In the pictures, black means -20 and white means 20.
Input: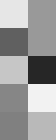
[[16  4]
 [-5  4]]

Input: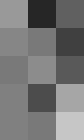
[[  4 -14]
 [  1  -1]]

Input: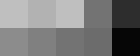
[[10  8]
 [ 2  0]]

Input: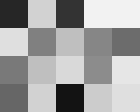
[[-14  13]
 [ 15   0]]

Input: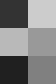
[[-12  12]
 [  9   4]]

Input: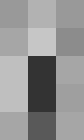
[[ 4  8]
 [ 6 11]]
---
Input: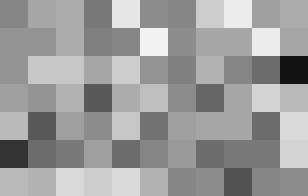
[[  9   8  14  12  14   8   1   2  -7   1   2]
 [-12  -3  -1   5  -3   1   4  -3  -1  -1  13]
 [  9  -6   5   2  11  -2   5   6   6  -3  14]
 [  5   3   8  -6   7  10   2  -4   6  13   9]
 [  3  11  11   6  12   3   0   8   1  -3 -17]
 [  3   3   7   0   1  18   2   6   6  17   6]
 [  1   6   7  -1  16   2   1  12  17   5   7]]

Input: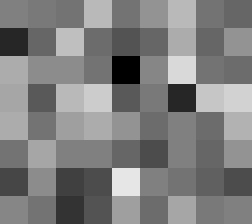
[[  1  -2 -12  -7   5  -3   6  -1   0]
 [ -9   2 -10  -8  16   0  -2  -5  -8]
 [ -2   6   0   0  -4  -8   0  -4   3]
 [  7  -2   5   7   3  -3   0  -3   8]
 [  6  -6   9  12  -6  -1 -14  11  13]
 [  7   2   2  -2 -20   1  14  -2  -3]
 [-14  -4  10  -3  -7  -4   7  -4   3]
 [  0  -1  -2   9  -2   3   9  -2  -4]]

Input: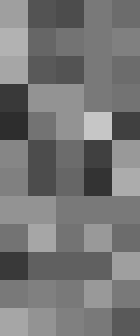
[[  6   3   0  -1  -6]
 [ -1   0  -1   4  -1]
 [-11  -5  -5  -5   5]
 [ -2   6  -2   4  -3]
 [  3   3  -1  -1  -1]
 [  0  -8  -4 -12   7]
 [  1  -8  -3 -10   4]
 [-13  -2   3  11 -10]
 [-11   3   3  -1  -2]
 [  6  -6  -7  -1  -3]
 [  8  -4  -2  -1   0]
 [  5  -7  -8  -1  -3]]

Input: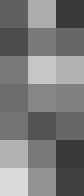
[[ 14   3 -10]
 [  8  -1 -11]
 [ -2  -7  -4]
 [ -3   1   0]
 [ -1  11   8]
 [ -8  -1  -4]
 [ -5   7 -11]]

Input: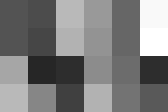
[[  9   1 -10   8  -2  -6]
 [  6 -14 -13   2  -3 -13]
 [ -7  -9   8   3  -4  20]
 [ -7  -8   9   4  -4  19]]

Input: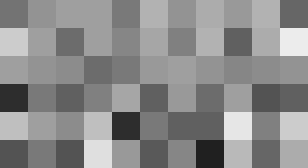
[[ -7  -1  -7  15   4  -6   1 -15   9  -4   7]
 [ 10   5   2  10 -13  -1  -5  -5  16   0  12]
 [-13  -1  -5   0   6  -5   4  -3   5  -7  -5]
 [  5   3   2  -3  -1   4   5   3   1   2   3]
 [ 12   5  -3   5   1   6   0   8  -5   7  17]
 [ -2   3   5   5  -1   8   3   7   4   8  -4]]
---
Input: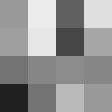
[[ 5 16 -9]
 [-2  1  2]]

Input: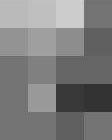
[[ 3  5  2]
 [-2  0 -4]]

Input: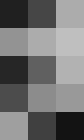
[[  3   7  10]
 [-14  -5   8]]

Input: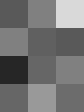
[[  0  -5  -6]
 [-14  -4   0]]

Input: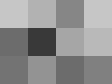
[[ -3 -11   6]
 [ -2   3  -3]]

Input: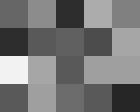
[[-13  -6  -5]
 [ 18   6  -6]]

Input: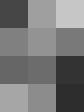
[[  0   3  -1]
 [ -4  -3 -12]]
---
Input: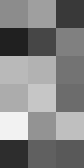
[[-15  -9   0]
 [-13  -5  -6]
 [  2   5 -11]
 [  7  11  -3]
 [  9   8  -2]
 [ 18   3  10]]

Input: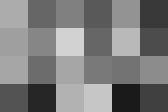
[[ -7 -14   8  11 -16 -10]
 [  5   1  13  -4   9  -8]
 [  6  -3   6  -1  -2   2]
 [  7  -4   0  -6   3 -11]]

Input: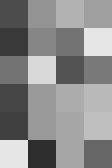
[[-11   1  -2  16]
 [-10   4   6  10]
 [ -9   4   7   9]
 [ -8   3   8   5]
 [ -2  14  -7  -1]
 [ 16 -13   6  -4]]

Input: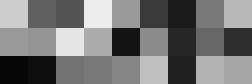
[[-19 -18  -2  -1   1  10 -15   8   6]
 [  4   3  16   7 -17   2 -14  -4 -13]
 [ 12  -5  -7  17   4 -11 -16  -1   9]]

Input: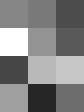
[[ -9   9  11]
 [  1  -1  -8]
 [  5 -14  -3]
 [ 20   3  -6]]

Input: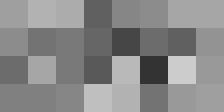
[[ -3   6  -1  -6   9 -12  12   4]
 [  0   0   1  10   8  -2   4   5]
 [  2  -2  -1  -4  -9  -3  -5   3]
 [  5   8   7  -5   1   2   6   6]]
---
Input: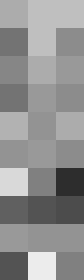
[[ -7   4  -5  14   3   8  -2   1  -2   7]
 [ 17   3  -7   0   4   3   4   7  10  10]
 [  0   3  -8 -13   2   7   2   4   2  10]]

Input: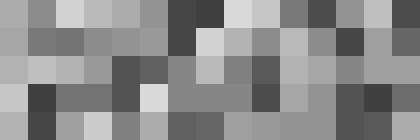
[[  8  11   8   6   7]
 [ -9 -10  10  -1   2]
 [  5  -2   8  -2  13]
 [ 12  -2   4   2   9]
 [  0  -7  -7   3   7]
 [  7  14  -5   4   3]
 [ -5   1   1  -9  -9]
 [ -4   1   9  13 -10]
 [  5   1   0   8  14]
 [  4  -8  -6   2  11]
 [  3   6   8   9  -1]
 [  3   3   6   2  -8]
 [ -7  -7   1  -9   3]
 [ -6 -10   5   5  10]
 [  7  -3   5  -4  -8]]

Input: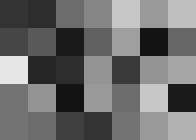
[[ -2  -2  16  -9 -12]
 [ -3   3 -14  -6 -13]
 [-10 -17 -13 -16  -3]
 [-12   4   3  -5   1]
 [ -2  -3 -11   5  11]
 [  4  11   3 -17   4]
 [  8 -16   6  -4  10]]

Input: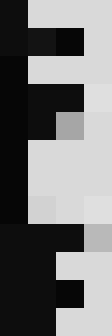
[[-18 -18 -18 -18 -19 -19 -19 -19 -19 -19 -18 -18]
 [-18 -18 -18 -18  13  14  14 -18 -18  14 -17  14]
 [ 14 -19  14 -18  14  14  14   6 -18  14 -19  14]
 [ 14  14  14   9  15  14  14  14  15  14  14  14]]

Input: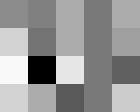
[[ 13  19  13   2]
 [  7 -20  -2   0]
 [ -6  16   7   7]
 [ -1  -1  -1  -1]
 [ 12  -5   5   7]]

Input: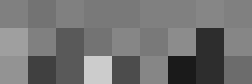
[[  3   5   0]
 [-10   0  -2]
 [ -6  -6   0]
 [ 12  -2  -1]
 [ -8   1  -1]
 [  1  -1   0]
 [-16   2   0]
 [-13 -13   1]
 [ -3   1   0]]

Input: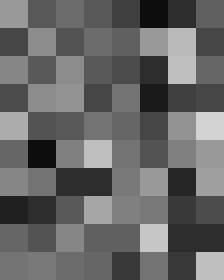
[[ -2  -4 -15   1  -4   7  -8   1  -9   4]
 [ -1  -7 -13  -2 -18  -7   2  -6   2  -6]
 [ -3   1  -6 -13   0  -6   3   2  -7  -3]
 [ -4  -5   6 -13  10  -2  -9  -6  -3  -6]
 [-11  -5   0  -1  -2  -4  -2  -8  -5 -10]
 [ -2  11  -1   4  -7  -9 -16 -13   4 -18]
 [-11 -13 -11 -14   0   3 -10  10   9 -13]
 [ 10 -13  -8   5   4  13  -9  -4  -9  -5]]
